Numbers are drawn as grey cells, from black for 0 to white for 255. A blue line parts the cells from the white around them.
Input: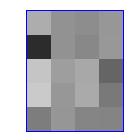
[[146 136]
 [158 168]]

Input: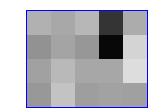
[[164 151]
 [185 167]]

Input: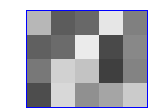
[[107 235]
 [209 195]]

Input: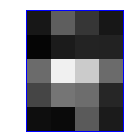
[[ 27  35]
 [240 203]]

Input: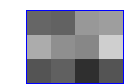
[[143 135]
 [ 96  47]]

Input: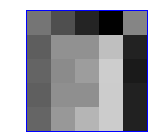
[[145 145]
 [139 157]]

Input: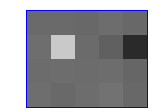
[[201 107]
 [109 108]]
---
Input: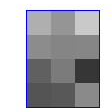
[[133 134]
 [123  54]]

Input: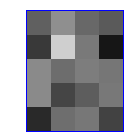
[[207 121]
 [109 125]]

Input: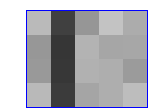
[[ 54 179]
 [ 55 177]]

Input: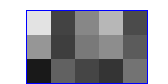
[[ 62 121]
 [ 97  69]]

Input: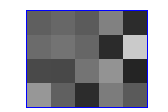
[[115 102]
 [ 72 116]]

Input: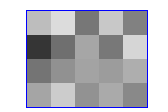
[[111 166]
 [145 163]]

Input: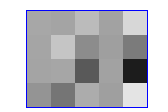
[[197 140]
 [166  89]]

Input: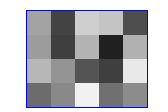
[[ 63 179]
 [148  84]]

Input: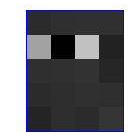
[[  1 193]
 [ 48  50]]
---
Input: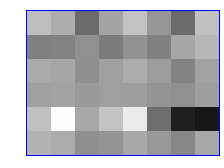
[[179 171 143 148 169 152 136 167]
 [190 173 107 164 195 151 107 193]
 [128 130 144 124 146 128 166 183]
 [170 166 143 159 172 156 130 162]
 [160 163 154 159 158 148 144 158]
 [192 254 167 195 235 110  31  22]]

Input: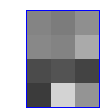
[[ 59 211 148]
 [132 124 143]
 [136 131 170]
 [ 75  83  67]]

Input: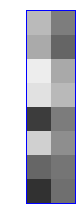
[[ 49 111]
 [186 125]
 [170 101]
 [237 169]
 [225 185]
 [ 60 124]
 [208 142]
 [102 117]]

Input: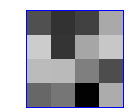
[[103 118   2 172]
 [ 80  50  65 169]
 [204  52 166 199]
 [187 186 127  77]]

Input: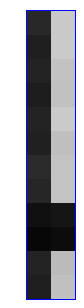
[[ 31 192]
 [ 40 201]
 [ 31 202]
 [ 35 194]
 [ 29 193]
 [ 35 202]
 [ 32 191]
 [ 43 195]
 [ 38 195]
 [ 16  21]
 [  7  12]
 [ 35 187]]

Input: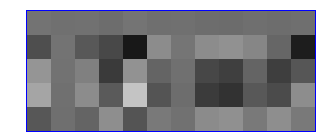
[[ 87 111 100 142  84 121 113 139 144 121 142 121]
 [115 112 113 109 116 111 112 109 108 111 109 111]
 [ 78 115  88  72  24 140 117 140 145 134 102  29]
 [149 114 128  58 146 100 112  71  63 100  62  86]
 [165 112 140  90 196  84 109  59  50  88  75 141]]

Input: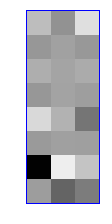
[[157 100 124]
 [189 146 223]
 [151 161 152]
 [174 164 171]
 [151 163 158]
 [217 178 117]
 [154 160 159]
 [  2 238 196]]
